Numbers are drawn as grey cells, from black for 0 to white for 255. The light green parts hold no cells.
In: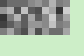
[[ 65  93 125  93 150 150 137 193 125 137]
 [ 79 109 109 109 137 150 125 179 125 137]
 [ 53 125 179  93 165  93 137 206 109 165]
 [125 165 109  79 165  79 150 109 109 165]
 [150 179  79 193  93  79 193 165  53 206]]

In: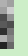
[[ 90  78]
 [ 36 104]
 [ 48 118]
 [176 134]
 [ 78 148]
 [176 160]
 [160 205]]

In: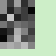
[[143  35  90  61   7]
 [ 21  47 173 131  61]
 [143  61 159  47 103]
 [117  75 117 103  90]
 [  7 103 185  75  90]
 [159 173 159 185 131]
 [ 35 198  35  61  75]]

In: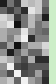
[[144  29 101 160 101 101 185]
 [101  60 101  44 229 201  88]
 [128  75 241  75  88 160  60]
 [ 29 116  60 201 185 201 116]
 [173 128 185 241  44 128 128]
 [173 144 144 229 144 116 101]
 [ 88 160  16 128 173 173 215]
 [201 173 116  75 173  44  44]
 [215 185  60 116 185 144  29]
 [173 201 101 241 160 128  44]
 [201 229  16 116 185 116 144]
 [144 241  75  60  88  88  88]]

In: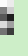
[[ 87  31]
 [115  59]
 [219 160]
 [128 205]
 [250 235]]

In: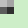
[[ 92  47]
 [191 164]]

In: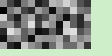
[[171  41  15 198 146 121  28 109 183 109 109 171  55]
 [146  67  28 121 158  28  55 183 171 210 171  83  55]
 [210  83  28 134 171  55  83 158 109  15  95  41 183]
 [  0 121 158  67  41 158 121  15 134 109 210 121 109]
 [ 15 134 146  95  15 158 146 146 171  83 183 134 158]
 [134 146  67 134 222  67 183 146  15 198  95  41  95]
 [ 41 222 183  95 134  15  28  95  28 210 222  83 121]]

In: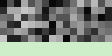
[[198  33  33  84 155 112  21 185 169   9 140  70  46 112  98 155]
 [140  46  33 198 185 169 155   9 155  58 140 155 112 140 112  98]
 [  9  84  21 169  84 125  70   9  21  58 112 185 112 185  84 155]
 [112  98 185  58 125  70  33 125  84  84 169 125  33  98   9  33]
 [ 98 112 169 155  70  21  58  21 125 125  70 155  84  46 125 112]
 [ 46 169 169 198 185 125  21  98 140 112 140  98   9 155 140  33]]

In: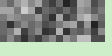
[[106  50 106 137 106 122  77  93 122 152 165  77 152  35  93]
 [137 106 152 177 137 165  93  63 106  35  63 165 152  77 106]
 [106 122 177  63 106 137  50  63 177  50 106  93 122  63 137]
 [ 93 137  93  50  93  63 106 137  77 152 122 189 189  77  77]
 [122 152 137 122 122 152  93  50 165  63  93 165 189 137 106]
 [165 165 122 204 165  63 106  93  77 106  77 152 137  93 122]]
